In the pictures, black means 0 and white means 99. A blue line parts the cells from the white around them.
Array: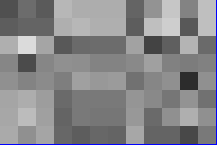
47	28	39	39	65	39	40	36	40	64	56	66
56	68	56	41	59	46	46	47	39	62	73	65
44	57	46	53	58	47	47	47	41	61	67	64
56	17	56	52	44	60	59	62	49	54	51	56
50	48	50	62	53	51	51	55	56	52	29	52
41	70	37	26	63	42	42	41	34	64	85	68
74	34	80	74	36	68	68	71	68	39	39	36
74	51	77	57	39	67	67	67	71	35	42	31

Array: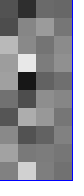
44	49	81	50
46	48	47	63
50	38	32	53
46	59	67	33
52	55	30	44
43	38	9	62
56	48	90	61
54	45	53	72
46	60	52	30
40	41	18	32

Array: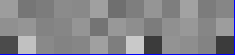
23	51	55	57	23	78	49	62	52	51	53	75	29
61	52	59	56	48	55	59	45	58	52	51	58	56
52	48	63	49	58	49	43	62	53	54	48	46	61

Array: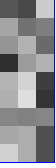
31	67	81
31	67	65
52	50	52
20	86	68
24	82	70
69	60	18
41	69	58
49	44	64
79	28	33

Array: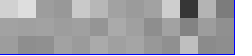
55	54	74	56	59	64	62	66	60	63	56	55	61
56	61	51	63	55	62	66	58	62	61	63	62	63
48	70	21	80	63	60	63	71	78	59	61	86	81

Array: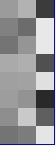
89	48	45
37	78	55
16	57	61
87	63	62
31	68	66
90	58	45
90	42	50
23	69	60
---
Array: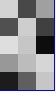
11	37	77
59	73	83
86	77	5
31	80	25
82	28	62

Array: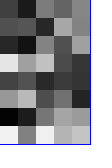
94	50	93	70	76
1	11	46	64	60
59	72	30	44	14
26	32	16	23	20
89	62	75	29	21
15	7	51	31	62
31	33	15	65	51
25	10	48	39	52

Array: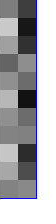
51	53
65	30
77	17
51	50
56	42
71	7
56	42
39	55
62	19
78	9
49	24

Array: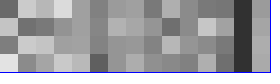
88	54	64	78	72	37	58	67	56	53	50	68	43	19	66
49	79	76	62	63	51	58	59	51	71	58	54	47	19	67
76	44	47	57	62	52	69	65	58	43	54	77	63	19	64
41	79	71	85	62	50	60	62	47	68	54	47	46	19	60

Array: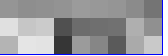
70	89	88	21	60	52	35	66	78
87	77	79	31	42	43	44	68	56
58	55	56	57	60	59	58	54	45

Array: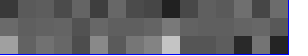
62	38	44	40	30	53	35	46	51	76	33	33	36	16	45	14
41	37	38	39	32	40	37	37	39	47	38	37	37	39	40	34
22	35	36	29	39	24	40	29	27	13	28	37	35	43	27	42

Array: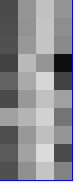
31	56	76	51
35	63	85	29
30	59	74	58
62	70	81	45
29	59	75	62
38	66	83	26
26	72	58	6
31	59	76	53
30	57	76	55
29	58	75	57

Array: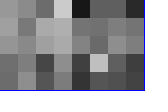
42	55	33	48	20	33	31	26
43	49	27	55	25	74	37	24
58	53	62	66	51	41	55	49
62	47	66	68	45	44	49	45
59	54	42	79	9	37	37	16

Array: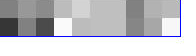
21	50	29	97	73	74	74	52	65	96
50	59	54	73	82	74	74	50	69	72
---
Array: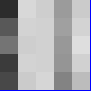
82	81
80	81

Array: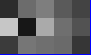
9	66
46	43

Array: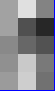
31	15
40	32

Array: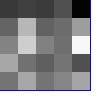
71	38
80	50

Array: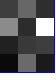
17	99
22	24

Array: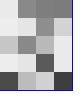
89	55
53	72
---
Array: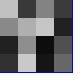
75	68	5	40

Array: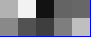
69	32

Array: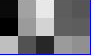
4	60	15

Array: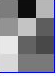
48	76	28

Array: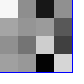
96	58	80	83

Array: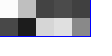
98	11

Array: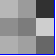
71	48	40

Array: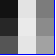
7	91	63
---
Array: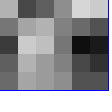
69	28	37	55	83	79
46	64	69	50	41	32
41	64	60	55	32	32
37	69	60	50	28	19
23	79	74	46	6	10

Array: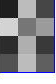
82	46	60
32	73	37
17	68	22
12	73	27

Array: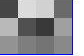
72	31	22	62
57	49	45	53
27	85	81	41

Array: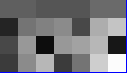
37	37	33	33	33	41	41
28	59	5	59	63	71	9
23	54	71	23	45	80	98
14	45	50	54	28	67	76

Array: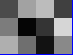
68	43	7	53
48	2	20	83
29	63	73	25

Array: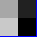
78	0
65	13

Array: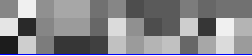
89	16	52	60	60	40	85	56	30	35	80	21	93	70
52	93	56	65	65	44	52	30	35	35	48	40	44	44
11	80	48	21	21	25	75	60	70	75	40	65	85	60
